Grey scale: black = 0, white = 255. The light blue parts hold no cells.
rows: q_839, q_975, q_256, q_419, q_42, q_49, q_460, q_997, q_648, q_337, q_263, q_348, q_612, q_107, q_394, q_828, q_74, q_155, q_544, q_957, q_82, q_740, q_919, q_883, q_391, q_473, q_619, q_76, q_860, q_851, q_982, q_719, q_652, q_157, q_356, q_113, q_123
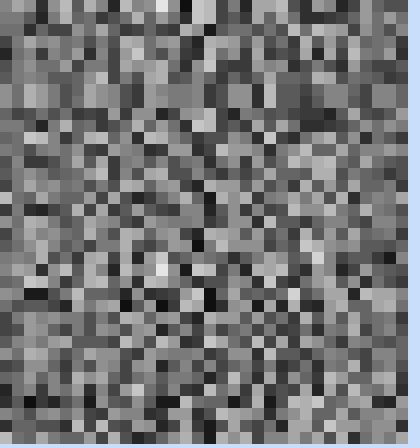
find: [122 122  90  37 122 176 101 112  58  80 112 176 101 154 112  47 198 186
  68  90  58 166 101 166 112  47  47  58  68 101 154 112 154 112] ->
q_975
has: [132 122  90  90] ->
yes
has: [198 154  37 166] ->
no
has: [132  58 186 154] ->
no
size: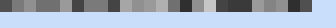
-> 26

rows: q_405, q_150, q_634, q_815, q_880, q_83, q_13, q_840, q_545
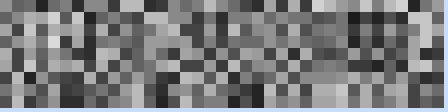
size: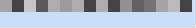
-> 16
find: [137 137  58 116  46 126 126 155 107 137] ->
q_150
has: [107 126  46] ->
yes
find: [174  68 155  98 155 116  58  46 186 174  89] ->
q_13
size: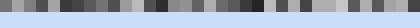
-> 35
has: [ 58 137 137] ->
no
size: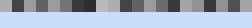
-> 21

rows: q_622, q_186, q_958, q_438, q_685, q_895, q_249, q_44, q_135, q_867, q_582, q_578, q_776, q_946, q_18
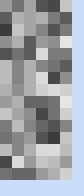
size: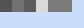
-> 6
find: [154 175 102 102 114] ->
q_135
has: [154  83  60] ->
yes

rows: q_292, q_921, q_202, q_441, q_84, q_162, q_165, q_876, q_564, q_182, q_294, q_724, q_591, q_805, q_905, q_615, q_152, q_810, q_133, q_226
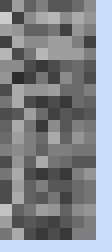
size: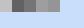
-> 5
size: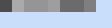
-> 8
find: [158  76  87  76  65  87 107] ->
q_133
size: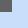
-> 1

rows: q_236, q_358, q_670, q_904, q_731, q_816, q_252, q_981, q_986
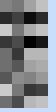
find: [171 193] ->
q_670
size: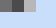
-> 3
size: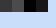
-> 4
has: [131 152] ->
yes

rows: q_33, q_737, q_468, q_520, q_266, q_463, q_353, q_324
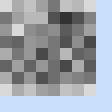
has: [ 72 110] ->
no
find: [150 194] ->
q_324
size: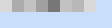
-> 8
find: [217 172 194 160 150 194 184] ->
q_324

